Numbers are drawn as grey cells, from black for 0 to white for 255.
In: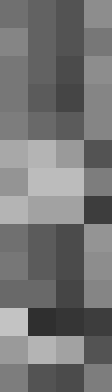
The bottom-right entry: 125
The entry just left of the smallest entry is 195
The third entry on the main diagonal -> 75
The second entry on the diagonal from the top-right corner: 83
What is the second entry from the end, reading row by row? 75
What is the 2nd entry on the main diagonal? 98
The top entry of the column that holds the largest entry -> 112
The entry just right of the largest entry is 47
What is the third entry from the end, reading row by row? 83
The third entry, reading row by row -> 83
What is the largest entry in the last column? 148
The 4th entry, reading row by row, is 141
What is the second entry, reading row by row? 98
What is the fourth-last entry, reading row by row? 125
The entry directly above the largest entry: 105
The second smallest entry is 53

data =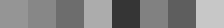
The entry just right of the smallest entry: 129
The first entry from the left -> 149
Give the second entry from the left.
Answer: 135

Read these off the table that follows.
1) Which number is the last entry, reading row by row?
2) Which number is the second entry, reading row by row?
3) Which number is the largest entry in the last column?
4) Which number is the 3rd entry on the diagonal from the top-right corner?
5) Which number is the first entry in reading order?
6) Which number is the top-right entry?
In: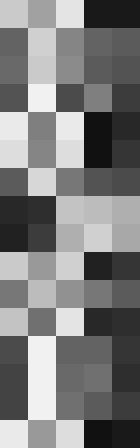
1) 25
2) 161
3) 175
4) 139
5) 202
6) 25

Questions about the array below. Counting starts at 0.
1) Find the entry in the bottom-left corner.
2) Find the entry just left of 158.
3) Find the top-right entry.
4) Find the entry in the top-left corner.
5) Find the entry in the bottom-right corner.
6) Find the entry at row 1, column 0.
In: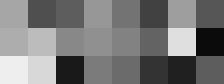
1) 238
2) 65
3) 86
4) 166
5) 93
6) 173

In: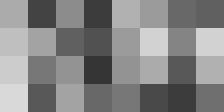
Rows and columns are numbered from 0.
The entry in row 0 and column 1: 67
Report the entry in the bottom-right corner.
111
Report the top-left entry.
171
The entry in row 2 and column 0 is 204
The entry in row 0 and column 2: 140
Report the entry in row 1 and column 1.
163
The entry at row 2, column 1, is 119
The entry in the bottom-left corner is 217
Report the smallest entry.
53
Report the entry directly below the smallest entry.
104

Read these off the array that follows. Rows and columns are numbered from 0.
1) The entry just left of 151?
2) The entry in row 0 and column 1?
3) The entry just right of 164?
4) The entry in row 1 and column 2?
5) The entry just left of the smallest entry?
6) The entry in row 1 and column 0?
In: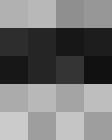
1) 143
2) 184
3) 190
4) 23
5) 52
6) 45

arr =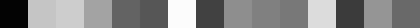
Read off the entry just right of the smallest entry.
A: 197
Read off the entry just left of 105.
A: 149
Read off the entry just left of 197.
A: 3
